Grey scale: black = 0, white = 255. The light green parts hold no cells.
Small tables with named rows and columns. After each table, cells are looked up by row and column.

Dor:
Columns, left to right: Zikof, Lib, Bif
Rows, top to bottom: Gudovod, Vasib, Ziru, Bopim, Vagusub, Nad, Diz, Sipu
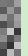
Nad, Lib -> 81
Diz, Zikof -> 97
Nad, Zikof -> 142
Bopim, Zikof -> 78
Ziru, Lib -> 115
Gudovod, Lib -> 115
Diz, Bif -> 195
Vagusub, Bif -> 56
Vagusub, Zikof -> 125
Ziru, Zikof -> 155
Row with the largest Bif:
Diz

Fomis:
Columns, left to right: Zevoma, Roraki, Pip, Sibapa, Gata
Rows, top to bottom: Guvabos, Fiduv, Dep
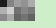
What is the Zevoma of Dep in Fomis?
137
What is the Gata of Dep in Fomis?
98
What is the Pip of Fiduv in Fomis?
113
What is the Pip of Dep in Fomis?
101
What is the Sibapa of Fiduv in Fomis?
134
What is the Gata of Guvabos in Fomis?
171
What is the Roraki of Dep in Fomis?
170
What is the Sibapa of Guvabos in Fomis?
146
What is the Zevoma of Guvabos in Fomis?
29
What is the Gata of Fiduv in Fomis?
121
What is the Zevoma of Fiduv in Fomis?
176
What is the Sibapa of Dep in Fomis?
115
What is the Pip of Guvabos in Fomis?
159
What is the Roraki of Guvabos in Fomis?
132
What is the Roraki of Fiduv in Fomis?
208

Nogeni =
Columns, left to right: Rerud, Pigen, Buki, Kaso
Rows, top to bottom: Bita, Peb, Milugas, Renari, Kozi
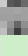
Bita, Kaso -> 105
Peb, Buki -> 166
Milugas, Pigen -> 160
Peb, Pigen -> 162
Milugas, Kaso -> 160
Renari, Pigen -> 147
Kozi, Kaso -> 123
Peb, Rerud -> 162
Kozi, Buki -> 61
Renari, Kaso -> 143
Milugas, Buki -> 157
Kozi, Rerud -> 191
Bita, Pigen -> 89
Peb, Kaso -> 160
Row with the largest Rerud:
Bita

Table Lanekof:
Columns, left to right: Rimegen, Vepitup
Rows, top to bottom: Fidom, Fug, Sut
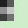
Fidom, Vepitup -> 90
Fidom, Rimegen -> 32
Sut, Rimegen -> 62
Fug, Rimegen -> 145
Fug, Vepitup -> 197
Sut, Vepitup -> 114
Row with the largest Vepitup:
Fug

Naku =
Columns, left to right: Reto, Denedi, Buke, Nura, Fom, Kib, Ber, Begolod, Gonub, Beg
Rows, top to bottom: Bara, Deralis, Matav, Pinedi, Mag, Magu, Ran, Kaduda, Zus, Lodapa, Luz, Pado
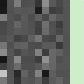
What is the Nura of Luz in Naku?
99
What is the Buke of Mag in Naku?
90
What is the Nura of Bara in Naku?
78
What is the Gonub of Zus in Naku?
79
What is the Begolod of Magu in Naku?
69
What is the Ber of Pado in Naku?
61
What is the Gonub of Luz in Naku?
81
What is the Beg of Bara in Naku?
85
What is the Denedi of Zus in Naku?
83
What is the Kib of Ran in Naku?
76
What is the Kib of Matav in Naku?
95
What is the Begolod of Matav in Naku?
102
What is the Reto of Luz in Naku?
196
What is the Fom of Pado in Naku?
83
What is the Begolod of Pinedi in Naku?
80
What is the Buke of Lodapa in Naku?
107
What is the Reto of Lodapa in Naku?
64
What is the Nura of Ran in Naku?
97

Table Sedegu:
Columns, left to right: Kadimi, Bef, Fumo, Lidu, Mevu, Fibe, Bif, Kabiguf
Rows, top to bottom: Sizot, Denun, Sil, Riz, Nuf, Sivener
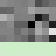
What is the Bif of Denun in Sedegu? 148
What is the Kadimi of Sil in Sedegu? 178
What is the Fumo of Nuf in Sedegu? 108
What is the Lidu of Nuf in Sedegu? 127
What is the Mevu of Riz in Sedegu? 3
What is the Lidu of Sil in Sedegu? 128
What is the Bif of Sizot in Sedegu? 97
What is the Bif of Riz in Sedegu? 115
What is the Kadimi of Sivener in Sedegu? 120
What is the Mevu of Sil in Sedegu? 127
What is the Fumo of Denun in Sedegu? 130
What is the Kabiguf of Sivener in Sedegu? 36
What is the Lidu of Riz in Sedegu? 95
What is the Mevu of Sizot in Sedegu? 133
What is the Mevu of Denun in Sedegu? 163
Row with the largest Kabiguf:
Nuf

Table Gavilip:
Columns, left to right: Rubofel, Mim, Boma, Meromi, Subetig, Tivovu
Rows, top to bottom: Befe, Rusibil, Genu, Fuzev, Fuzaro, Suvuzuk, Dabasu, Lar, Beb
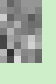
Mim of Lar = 48
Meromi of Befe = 149
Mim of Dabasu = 171
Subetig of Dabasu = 209
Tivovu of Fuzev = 113
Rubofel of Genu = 204
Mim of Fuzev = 135
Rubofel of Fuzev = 150
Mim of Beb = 75
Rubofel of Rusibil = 148
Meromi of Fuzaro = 124
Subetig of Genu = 91
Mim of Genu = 101
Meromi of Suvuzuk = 162

